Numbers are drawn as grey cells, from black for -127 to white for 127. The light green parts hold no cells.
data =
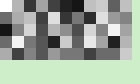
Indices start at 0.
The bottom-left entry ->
44
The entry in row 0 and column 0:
127
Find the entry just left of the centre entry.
53
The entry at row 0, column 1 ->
53
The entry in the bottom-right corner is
75
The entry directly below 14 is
75
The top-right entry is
64
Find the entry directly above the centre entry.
-73
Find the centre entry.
14
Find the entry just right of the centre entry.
-50

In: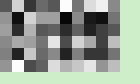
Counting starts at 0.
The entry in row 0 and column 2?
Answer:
-73
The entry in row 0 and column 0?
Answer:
-40
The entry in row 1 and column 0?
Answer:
20
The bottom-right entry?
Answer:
61
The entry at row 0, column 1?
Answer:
82
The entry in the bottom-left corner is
20
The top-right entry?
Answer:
9
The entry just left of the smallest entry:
31
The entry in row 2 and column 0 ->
31
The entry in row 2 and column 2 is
50
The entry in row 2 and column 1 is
-83

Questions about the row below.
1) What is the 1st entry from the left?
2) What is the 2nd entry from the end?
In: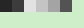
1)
-89
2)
36

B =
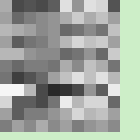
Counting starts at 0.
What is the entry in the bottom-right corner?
10
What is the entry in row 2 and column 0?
55
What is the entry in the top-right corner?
-44
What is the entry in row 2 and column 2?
32
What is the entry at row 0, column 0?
44
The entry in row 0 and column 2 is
-44
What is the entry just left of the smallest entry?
-53
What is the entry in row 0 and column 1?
-53
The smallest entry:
-86
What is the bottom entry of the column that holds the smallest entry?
10
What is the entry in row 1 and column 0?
32
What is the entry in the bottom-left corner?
-2
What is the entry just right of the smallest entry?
-76
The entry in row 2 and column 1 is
44
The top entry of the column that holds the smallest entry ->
-34

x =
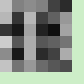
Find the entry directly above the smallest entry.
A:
-30
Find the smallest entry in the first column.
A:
-74
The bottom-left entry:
67
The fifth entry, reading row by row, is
-62
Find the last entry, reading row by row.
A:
-51
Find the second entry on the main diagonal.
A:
-74
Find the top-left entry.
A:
67
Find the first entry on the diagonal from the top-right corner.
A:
-84
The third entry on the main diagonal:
35
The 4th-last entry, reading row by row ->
24

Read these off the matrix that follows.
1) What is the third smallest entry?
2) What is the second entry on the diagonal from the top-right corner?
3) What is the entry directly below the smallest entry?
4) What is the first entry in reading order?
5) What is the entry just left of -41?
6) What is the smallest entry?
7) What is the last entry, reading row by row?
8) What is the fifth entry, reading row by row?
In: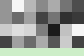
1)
-70
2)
-79
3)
-41
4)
21
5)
43
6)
-100
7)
-60
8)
43

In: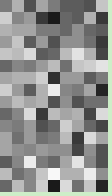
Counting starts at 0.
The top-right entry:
69
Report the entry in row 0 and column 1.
49
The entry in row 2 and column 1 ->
37
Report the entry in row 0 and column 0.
-4
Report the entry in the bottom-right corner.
-90
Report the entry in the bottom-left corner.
-24
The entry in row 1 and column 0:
78
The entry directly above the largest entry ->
-24
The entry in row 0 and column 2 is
-46
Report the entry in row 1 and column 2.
26
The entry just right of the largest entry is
49
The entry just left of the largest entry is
69
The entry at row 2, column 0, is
49
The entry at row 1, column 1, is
6

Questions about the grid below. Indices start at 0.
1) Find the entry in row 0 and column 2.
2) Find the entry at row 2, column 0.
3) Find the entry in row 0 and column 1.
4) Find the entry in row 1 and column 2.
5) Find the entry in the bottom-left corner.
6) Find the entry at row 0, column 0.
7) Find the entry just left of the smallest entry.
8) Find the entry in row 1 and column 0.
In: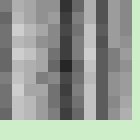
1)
38
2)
-13
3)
47
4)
38
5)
-24
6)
-1
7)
-24
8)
-24

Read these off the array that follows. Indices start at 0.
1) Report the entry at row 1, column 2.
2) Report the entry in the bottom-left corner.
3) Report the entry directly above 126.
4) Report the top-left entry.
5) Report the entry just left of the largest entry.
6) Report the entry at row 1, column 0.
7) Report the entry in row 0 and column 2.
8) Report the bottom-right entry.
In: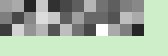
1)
8
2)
-67
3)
-23
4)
30
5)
-56
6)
-1
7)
-90
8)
-90

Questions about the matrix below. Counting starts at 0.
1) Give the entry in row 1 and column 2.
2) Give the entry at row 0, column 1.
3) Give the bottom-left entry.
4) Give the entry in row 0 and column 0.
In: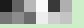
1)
-19
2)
-28
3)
-9
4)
-101

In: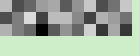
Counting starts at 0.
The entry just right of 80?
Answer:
-72
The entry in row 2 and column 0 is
49
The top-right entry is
71
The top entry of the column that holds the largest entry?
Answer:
-25
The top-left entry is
60
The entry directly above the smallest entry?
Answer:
-61
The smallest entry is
-126
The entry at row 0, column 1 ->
-49
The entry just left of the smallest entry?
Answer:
-25
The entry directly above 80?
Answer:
-61

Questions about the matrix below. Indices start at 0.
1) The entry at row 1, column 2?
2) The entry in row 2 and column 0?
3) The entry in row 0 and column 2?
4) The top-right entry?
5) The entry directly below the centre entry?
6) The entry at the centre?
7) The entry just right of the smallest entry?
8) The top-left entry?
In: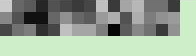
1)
-110
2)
-57
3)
-36
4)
-69
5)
37
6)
-36
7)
-36
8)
75
